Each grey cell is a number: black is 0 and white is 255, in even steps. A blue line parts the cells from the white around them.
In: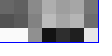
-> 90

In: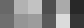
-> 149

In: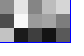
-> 248

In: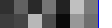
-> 69

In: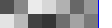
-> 185

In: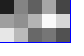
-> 144

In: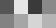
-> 166

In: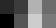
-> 85

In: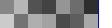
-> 115

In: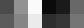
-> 133
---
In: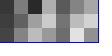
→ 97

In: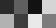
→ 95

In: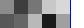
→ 62

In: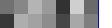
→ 135

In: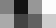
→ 19

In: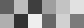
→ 188
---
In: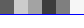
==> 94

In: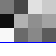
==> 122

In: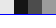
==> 232

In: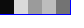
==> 11

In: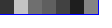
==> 52

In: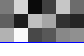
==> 122

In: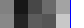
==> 129

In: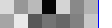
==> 218
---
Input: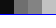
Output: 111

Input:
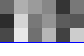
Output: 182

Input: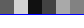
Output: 66

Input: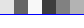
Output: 61

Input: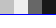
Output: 239

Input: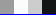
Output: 252

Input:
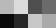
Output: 39
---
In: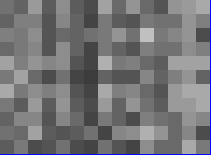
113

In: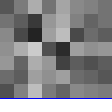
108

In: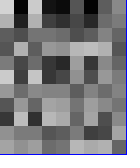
145

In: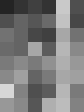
215

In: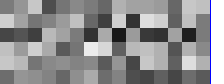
199

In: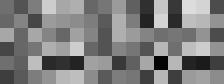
111

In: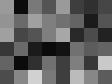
100
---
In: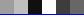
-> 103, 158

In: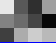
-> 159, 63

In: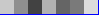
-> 220, 201

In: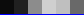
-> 105, 11

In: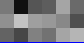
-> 106, 99

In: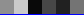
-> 116, 143

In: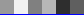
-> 95, 153

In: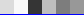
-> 152, 220

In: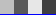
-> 64, 191
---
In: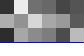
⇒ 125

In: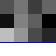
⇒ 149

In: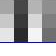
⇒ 43

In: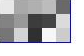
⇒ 48

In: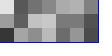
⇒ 108

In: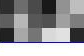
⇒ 217

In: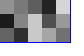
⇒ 201

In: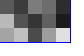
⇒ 75

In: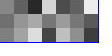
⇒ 191

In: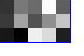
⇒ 239
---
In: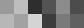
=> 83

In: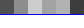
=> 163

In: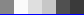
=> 199

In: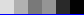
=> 149

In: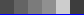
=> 144

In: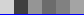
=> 108

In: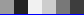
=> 205
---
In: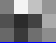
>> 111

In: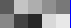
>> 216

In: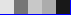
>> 172

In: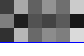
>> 126

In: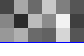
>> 214

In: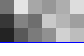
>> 209

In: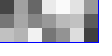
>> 221

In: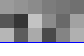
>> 132

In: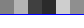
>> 206
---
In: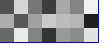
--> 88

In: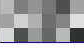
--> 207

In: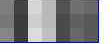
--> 60

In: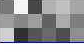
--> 135

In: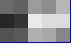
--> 52

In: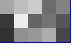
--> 237
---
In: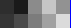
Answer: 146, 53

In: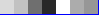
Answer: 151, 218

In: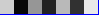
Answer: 233, 206

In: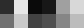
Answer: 216, 113

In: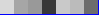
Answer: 108, 217

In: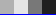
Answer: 31, 177

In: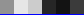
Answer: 59, 146
